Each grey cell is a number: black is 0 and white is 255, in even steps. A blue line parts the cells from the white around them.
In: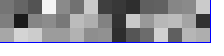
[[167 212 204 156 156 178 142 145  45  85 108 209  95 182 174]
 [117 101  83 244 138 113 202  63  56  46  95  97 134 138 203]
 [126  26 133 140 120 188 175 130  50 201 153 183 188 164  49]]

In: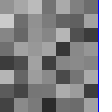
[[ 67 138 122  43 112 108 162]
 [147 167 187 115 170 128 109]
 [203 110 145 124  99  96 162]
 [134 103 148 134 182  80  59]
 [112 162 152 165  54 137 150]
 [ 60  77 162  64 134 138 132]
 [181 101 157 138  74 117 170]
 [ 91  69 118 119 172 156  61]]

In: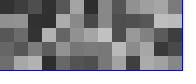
[[110 167 178  46 104  84  79 120 163  63 171 161 135]
 [ 50  62  78  49  87 164  46 136  85 145 159 166 123]
 [144 146  49  48 172 137  72 136  78  80  87 190 186]
 [ 87 107  51 178 101 145 165 193  78 153 129  91  62]
 [102  86 125  93 146 118 122 120 185 139 166  57  73]]

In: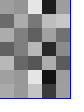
[[170 153 196  59 158]
 [158 149 230  29 157]
 [107 172 120 189 199]
 [172 128  96 161 113]
 [ 97 127 184  41 139]
 [184 104  86 173  91]
 [160 152 229  20 157]]

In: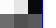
[[109  81  90]
 [252 230   9]]

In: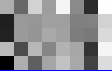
[[  0 174  95 165 194 168  66 220]
 [174 104 210 158 245 138  43 254]
 [ 31 153 150 160 159 128 129 210]
 [ 33 154 149 169 161 125 121 218]
 [186  75 183 134 178 167  51 245]]

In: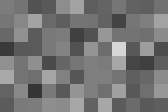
[[ 91 122 124 142 139 167  98 167  91 107  89  94]
 [124 116  82  89 141 162  93 100 118  98  95 113]
 [118 135 163 105  94 116 115  98  67 118 127 162]
 [104 145  91 121 123  64  82 151 115 115 111 139]
 [ 58  89  90 120 131  81 148 109 214  88 157  77]
 [144 116 143  74 101 117 127 123 167  69  63  94]
 [169 116 111 165 129  86 126 126 116  95 103 139]
 [ 99 137  53 120  89 148 126 111 160  88 111 151]]

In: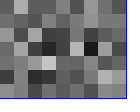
[[142 127  72 112  90 111  81 137 130]
 [ 93 172  93  93 128  81 150 113  84]
 [110  99  85 128  98 123 146 121 121]
 [150  77 165  63  68 119  66  92 106]
 [106 163  64  39  66 182  25 158  74]
 [113 126 152 196 103 100 133  86 101]
 [ 61 129  45  55  95  81 122 178 154]]

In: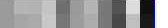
[[155 165 169 200 119 157 172 120  73 191  24]
 [155 180 178 195 111 154 180 120  83 220  16]]
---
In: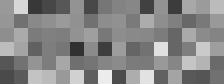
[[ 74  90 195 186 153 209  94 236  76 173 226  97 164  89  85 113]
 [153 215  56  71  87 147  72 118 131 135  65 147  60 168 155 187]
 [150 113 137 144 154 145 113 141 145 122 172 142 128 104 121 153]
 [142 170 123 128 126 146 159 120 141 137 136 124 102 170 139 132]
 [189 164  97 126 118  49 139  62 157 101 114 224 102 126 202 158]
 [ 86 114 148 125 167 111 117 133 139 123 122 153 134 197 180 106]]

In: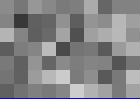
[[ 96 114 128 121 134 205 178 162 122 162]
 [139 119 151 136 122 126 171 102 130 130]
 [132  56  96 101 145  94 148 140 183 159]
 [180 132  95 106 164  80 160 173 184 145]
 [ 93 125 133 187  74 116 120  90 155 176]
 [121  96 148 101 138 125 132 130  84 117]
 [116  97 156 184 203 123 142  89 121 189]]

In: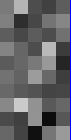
[[103  67  16 118 154]
 [122 180  77  65  93]
 [128  46  71 116 134]
 [ 93  72  92  77 113]
 [132 102  77 185  60]
 [ 91 103 121 153  37]
 [114  99 156 104  62]
 [104  90  83  68  70]
 [136 202 146  89 103]
 [ 74  64 147  12  87]]

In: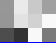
[[ 77  51 248 122]
 [151 234 201 160]
 [150 226 210 249]]

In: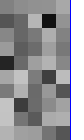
[[179 160 157 116  85]
 [129 141 145 146 168]
 [ 85 103 182  17 147]
 [135 103 121 174 130]
 [155  93 108 159 120]
 [ 36 106 159 179 135]
 [166 194 124  63 188]
 [122 177 106 152  84]
 [196  61 107 139 162]
 [195 117  90 171 175]]

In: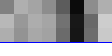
[[174 147 168 162 107  22 109 201]
 [129 175 164 141  92  11 141 175]
 [184 152 173 165 114  24 105 205]]

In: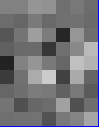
[[111 113 114  82 121 132 166]
 [129 129 149 146 111 120 108]
 [108 102 122 105 112 113 106]
 [ 86 116 158 124  38 150 110]
 [ 96 106 107  54 111 137 186]
 [ 34 130 149 121 102 192 179]
 [ 59 113 171 203  65 170 101]
 [102 110 124 121  97 120  90]
 [116  80 103 108 161  80 110]]

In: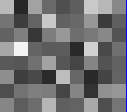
[[134  93 109 182  95  99 169  78 117]
 [185  38 162 105  79  94 201 183 135]
 [116  61  99 200  97 104 151  59  95]
 [ 98 127  54 125 152 110 120 136  83]
 [167 244 100  91  92  41 209  73 112]
 [ 89  86 113 163  86  69 133  83  98]
 [142  62  73  42 189 103  41  68  99]
 [ 78 114 127 124  69 133  51 144 151]]

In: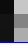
[[ 18 172]
 [ 11 198]
 [ 19 131]]
